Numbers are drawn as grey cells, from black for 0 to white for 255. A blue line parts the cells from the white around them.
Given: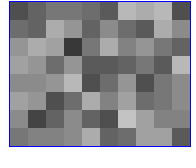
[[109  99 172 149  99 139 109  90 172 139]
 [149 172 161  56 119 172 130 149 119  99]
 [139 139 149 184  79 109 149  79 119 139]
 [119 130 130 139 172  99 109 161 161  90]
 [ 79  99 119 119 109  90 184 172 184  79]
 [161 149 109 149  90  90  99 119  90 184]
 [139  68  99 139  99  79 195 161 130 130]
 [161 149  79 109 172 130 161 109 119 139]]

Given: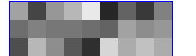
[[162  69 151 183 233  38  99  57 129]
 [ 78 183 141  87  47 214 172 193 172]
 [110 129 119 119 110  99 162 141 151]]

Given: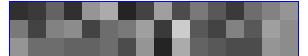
[[121  67 130 140  67 109 121 159  58 204  88  67 130  88 159 140]
 [149 109 109  99  99 109  76 149  36 171  99  88  76  76 149 140]
 [ 48  58  99  48 149 171  36  67 159  76 121  88  58 109 130 149]]

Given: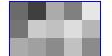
[[117 203 193 221 182]
 [107  63 171 128 230]
 [171 160 139 193 139]]

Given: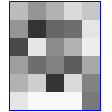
[[229 248 248 248 121]
 [188 149 177 218 198]
 [ 73 229 140 177 238]
 [158 110 130  92 168]
 [149  52 101 110 229]
 [177 207  52 218 130]]

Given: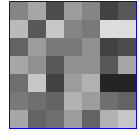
[[186  88 198 133 121 220 220]
 [ 99 156 121 121 144  66  77]
 [166  99 111 156  99 177 198]
 [121 111  99 177 156 111  99]
 [166 144  88 144 144  88 166]
 [133 166  77 156 133  66  88]
 [111 198  66 156 177  36  36]]

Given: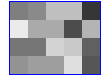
[[118 118 211 201  96]
 [127 138 191 191  54]
 [235 170 170  76 180]
 [147 158 158 223  86]]

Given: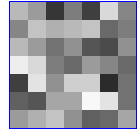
[[155 176 195 145  96 105 166]
 [134 195 176 185 195 105 125]
 [ 96  85 166 166 248 227 114]
 [ 63 227 145 207 207  43 114]
 [238 217 125 105 155 134 105]
 [185 155 114 145  85  75 145]
 [185 155  54 125  63 217 134]]

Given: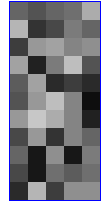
[[ 83 152 190 132  14]
 [152 199 172 132  33]
 [ 61 152 162 132 143]
 [101  23 143  23 123]
 [162  33 123 190  83]
 [ 72  23 111  92 111]
 [101  83 101 111 172]
 [181  51  72 123 101]
 [ 42 181  61 143 143]
 [ 72 152  51 132 101]
 [ 92 162  42  61  42]]
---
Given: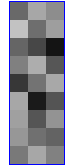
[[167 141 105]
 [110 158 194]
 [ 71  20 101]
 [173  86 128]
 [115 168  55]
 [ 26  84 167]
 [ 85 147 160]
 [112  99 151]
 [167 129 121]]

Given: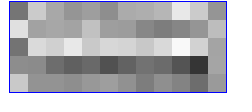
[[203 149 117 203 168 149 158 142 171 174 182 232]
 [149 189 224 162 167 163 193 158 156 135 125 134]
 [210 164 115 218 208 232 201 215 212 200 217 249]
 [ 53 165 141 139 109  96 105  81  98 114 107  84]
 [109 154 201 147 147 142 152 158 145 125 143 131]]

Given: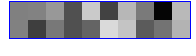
[[  5 185 128 130 152  80 202  66 183 122]
 [115 179 129  62 120  80 100 218 196  91]]

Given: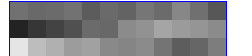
[[112  87 113 105 107 114  92 106  99 118 107 135]
 [149 139  35  54  67  80 107 104 139 146 165 155]
 [102 125 229 189 176 156 161 137 133 139 116  93]]

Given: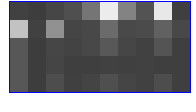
[[232  63  65  61  70  79 117 236 131  83]
 [ 97  72 194  65 145  69  72 107  73  75]
 [ 84  63  87  61  70  67  72  88  70  65]
 [ 63  63  87  61  69  63  63  65  64  65]
 [ 77  63  87  61  77  64  68  79  69  65]]

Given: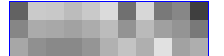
[[135  63  98 202 200 188 201 219 112 215 121]
 [148 121 134 171 168 162 172 188 147 186 160]
 [162 174 167 144 137 137 149 177 195 175 225]]

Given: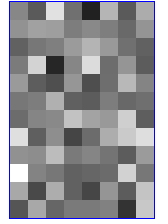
[[ 90 172 135  90 225 112  33 181]
 [105 148 146 161 158 125 137 126]
 [112  97  97 119 127 155 180 153]
 [149  92 123 211  38 134 220 109]
 [184 132 154  93  79 150  78 110]
 [104 111 119 125 176  96  92 125]
 [207  94 108 133 137 194 163 153]
 [202 222 223  95 142  69 108 173]
 [ 92 155 145 141 188 122 133 116]
 [210 119 255 131 119  97 102 107]
 [ 92 196 168  73 173  97  70 149]
 [ 51 200  85 168 102 122 122 129]]
